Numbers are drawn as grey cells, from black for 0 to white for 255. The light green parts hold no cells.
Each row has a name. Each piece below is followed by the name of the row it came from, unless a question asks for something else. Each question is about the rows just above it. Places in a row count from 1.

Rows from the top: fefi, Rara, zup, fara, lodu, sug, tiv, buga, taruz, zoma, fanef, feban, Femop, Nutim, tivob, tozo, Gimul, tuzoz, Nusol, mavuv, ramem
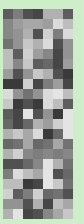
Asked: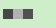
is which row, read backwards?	mavuv
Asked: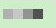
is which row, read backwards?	tiv

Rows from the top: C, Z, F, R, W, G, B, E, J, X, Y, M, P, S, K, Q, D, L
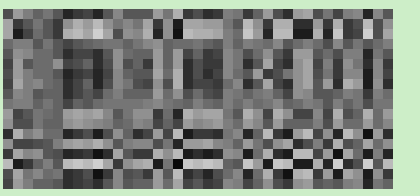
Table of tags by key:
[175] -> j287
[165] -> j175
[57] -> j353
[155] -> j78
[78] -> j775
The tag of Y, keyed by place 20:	j78
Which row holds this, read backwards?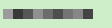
W
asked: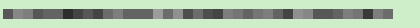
J
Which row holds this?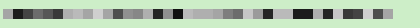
F

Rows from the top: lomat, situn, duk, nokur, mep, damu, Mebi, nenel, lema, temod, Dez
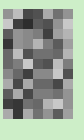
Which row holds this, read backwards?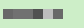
mep
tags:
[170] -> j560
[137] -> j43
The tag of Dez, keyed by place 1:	j560
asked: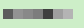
duk
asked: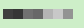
temod

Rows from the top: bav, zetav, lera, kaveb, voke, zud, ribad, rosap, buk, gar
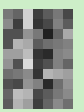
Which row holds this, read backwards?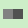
zud
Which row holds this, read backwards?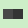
zetav
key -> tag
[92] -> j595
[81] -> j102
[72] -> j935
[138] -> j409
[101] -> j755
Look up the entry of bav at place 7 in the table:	j935
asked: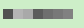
kaveb
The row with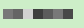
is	bav
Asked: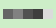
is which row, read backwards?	zud

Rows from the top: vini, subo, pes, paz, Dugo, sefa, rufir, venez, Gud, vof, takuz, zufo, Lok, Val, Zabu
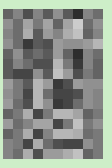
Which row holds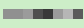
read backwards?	venez
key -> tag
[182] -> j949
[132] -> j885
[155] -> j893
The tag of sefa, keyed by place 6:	j949
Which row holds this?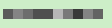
sefa
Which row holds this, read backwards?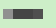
Val

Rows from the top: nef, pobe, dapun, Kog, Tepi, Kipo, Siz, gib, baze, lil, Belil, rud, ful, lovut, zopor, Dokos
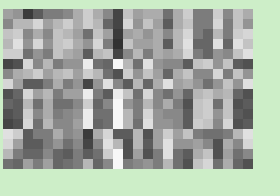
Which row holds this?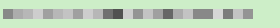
Siz
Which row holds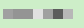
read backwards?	lovut
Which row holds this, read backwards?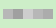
Siz
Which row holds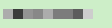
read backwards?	ful
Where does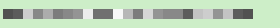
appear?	Belil
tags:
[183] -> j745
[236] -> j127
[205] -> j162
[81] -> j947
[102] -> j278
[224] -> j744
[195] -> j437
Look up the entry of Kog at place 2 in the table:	j744
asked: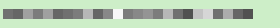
Dokos

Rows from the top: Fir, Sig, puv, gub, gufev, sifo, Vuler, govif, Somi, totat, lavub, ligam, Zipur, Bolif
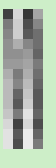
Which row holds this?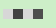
ligam
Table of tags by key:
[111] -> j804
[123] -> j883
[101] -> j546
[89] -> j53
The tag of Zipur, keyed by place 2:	j53
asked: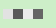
Zipur
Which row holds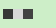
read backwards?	Fir
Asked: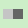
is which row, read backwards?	Somi

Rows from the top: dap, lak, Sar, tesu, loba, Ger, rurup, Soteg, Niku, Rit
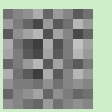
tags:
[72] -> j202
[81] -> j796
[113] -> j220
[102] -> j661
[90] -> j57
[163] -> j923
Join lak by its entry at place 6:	j57
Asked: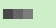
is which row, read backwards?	lak
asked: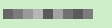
Ger
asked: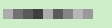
rurup

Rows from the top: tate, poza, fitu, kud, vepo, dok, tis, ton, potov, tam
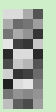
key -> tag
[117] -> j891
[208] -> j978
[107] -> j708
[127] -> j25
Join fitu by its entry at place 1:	j891
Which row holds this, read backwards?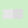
ton
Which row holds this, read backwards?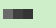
tis

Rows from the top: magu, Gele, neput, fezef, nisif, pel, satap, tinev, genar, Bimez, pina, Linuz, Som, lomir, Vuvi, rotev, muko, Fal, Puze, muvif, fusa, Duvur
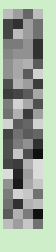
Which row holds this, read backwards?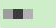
pina
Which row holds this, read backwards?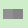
nisif
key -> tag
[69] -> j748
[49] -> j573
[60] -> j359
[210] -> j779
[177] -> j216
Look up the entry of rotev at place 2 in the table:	j359
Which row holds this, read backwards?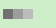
neput
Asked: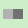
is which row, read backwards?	pina
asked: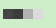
rotev

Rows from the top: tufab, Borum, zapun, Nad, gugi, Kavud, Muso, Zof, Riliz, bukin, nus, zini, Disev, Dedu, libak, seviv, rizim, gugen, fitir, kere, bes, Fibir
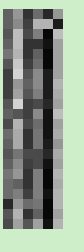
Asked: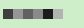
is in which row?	Zof
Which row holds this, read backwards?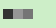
rizim

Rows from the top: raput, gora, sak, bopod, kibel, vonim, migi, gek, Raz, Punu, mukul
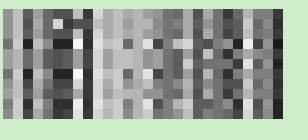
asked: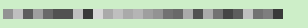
sak
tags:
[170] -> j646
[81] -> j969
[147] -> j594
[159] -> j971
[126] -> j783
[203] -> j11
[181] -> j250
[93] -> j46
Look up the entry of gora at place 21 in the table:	j594

